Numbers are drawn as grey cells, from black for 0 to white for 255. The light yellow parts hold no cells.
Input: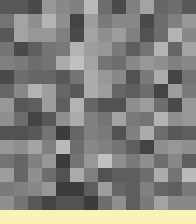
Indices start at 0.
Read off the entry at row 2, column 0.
88
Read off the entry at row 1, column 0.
116
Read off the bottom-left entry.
143
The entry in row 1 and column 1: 163
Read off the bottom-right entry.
136
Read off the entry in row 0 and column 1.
88
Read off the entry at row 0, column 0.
88

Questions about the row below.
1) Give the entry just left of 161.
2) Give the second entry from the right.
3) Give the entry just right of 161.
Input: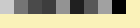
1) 88
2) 161
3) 3

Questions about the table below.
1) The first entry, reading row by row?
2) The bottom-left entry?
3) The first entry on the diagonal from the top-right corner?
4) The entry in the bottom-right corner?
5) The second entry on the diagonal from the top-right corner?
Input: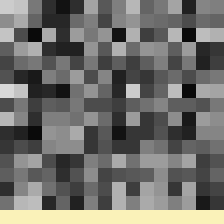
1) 204
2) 113
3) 127
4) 54
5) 107

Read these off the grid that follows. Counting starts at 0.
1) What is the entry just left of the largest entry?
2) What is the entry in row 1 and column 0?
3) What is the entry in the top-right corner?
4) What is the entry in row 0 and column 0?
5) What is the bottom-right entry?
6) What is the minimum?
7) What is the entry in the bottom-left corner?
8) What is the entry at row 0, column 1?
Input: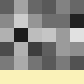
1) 155
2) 137
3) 103
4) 95
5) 82
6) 28
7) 122
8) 163

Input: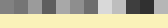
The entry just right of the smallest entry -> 182
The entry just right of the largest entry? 190
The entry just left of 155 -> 117

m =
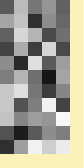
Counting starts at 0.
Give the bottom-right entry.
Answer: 235
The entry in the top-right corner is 97
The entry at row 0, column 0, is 90
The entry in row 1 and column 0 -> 165
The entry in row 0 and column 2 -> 118
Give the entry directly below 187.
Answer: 194
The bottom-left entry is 47
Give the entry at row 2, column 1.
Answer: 214
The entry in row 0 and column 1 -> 187
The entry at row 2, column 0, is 97
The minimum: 22
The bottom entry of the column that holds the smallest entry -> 206
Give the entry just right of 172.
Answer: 61

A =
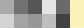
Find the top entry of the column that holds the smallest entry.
106
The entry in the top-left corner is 170
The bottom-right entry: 65

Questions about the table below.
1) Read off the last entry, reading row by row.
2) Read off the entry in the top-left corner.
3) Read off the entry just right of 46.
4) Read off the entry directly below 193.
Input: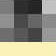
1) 152
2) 123
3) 38
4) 137

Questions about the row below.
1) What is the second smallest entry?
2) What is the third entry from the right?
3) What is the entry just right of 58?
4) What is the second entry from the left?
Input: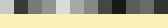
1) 50
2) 92
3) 121
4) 58

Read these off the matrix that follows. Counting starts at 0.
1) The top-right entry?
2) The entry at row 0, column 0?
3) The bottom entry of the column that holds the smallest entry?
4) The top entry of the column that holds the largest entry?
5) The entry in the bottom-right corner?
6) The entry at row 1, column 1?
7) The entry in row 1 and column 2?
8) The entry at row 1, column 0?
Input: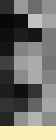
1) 145
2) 44
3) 37
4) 108
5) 139
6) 15
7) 195
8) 8

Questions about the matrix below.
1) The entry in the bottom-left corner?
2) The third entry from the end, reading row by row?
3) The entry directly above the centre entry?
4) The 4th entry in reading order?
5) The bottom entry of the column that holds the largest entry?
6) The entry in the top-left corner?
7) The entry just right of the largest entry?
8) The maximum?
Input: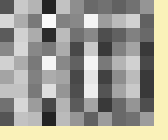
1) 84
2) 105
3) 72
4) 36
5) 36
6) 84
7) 129
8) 250

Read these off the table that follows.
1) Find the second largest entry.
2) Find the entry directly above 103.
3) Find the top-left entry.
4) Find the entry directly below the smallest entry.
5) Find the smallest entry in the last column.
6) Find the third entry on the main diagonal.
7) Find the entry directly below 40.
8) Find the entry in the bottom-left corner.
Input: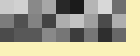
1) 209
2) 174
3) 203
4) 195
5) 103
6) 88
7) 174
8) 75

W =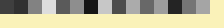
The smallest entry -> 21
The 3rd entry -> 130
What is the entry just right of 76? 171
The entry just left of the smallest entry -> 142

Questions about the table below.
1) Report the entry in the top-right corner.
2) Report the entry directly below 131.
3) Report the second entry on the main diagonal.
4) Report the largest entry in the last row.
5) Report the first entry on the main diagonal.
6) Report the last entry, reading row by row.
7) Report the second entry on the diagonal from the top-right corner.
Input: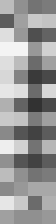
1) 123
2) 222
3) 160
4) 160
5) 188
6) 152
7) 201

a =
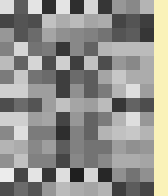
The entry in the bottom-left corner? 77
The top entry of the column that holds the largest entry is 222
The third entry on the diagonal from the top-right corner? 84
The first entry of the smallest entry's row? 236
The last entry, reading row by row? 69
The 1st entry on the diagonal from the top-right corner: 180
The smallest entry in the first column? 69
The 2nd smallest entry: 39
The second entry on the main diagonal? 84
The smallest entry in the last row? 62
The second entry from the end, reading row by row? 92
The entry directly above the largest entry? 144
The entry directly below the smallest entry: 172
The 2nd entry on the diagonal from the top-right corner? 84
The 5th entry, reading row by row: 228
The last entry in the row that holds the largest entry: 144
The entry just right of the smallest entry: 214
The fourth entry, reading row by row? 46

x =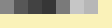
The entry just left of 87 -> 134
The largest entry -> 198

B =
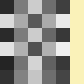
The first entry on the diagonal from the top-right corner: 63
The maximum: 240
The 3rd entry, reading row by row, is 204
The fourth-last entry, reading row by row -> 130
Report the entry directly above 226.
42
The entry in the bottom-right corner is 69
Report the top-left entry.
42
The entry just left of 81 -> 177
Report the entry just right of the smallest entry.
116
